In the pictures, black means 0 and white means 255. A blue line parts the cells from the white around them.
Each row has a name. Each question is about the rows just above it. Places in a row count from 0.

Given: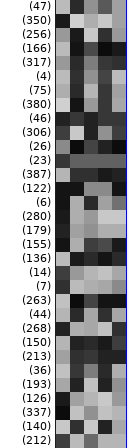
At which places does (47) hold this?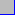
0
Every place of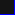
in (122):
0 1 4
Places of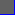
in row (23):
1 2 3 4
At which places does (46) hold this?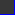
1 3 4
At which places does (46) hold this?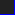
0 2

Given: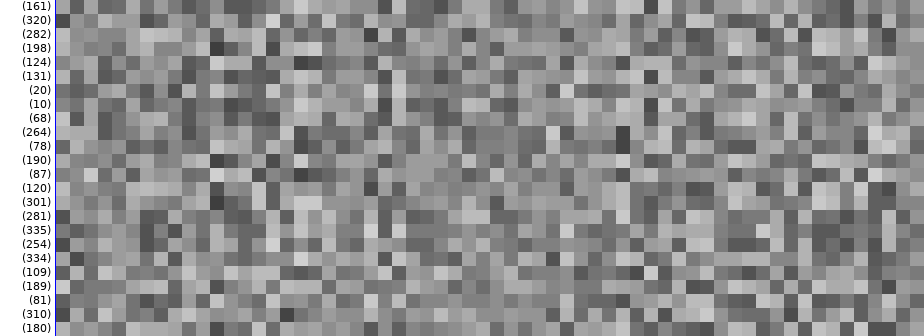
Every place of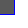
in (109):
17 37 43 52
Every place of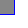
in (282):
3 4 9 30 44
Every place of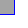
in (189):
5 9 20 40 50
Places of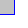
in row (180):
14 40 54
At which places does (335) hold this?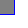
7 20 21 28 30 47 53
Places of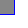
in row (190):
1 8 13 16 18 30 35 37

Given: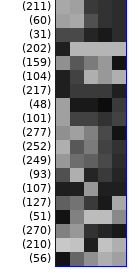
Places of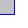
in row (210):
1 3
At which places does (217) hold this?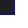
0 4
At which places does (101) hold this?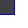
1 2 4
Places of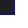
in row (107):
0 1 3 4
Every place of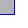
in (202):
1 2 3 4
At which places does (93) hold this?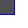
0
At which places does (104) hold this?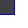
1

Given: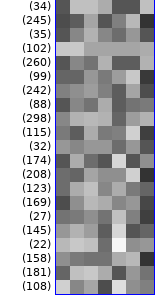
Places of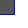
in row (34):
0 4 5
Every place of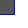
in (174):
0 3 5
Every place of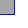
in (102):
2 3 4 5
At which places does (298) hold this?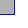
1 3 6
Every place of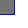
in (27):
0 3
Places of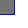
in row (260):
2
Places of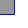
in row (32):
0 2 3 5

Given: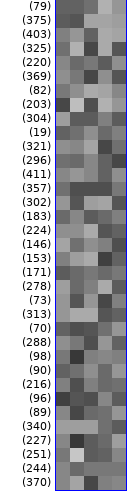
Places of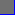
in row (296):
0
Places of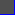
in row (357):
1 2 3
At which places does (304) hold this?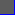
1 2 4
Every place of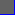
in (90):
0
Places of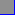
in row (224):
0 1
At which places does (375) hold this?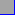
2 3

